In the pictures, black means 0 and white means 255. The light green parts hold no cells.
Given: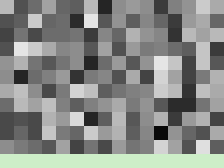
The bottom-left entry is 141
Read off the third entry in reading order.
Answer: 108
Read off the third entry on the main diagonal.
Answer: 73
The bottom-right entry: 94
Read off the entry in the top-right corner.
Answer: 170
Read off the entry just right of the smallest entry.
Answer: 147
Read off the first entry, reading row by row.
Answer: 185
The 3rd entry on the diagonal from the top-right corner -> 185
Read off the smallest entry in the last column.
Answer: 59
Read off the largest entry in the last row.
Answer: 223
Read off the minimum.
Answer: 9
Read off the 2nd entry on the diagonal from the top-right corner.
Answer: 170
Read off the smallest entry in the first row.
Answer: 37
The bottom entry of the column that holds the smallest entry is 211
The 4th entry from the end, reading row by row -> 162
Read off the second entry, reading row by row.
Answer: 81
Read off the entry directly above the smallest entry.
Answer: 178
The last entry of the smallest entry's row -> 170

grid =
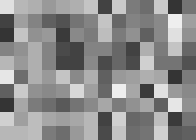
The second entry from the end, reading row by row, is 89
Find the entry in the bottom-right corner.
96
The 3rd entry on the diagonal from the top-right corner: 137
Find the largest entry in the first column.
230
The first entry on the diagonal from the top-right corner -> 116
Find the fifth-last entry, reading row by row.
109
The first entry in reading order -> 224
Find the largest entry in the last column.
159
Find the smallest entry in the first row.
52
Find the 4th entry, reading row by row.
153
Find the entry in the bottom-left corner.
183
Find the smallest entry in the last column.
82

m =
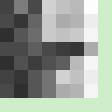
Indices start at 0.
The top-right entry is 253
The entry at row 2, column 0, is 47
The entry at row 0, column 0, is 66
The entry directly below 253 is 237
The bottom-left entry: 73
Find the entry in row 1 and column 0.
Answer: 73
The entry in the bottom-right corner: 245
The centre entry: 73
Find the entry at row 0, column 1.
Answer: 124
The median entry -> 108
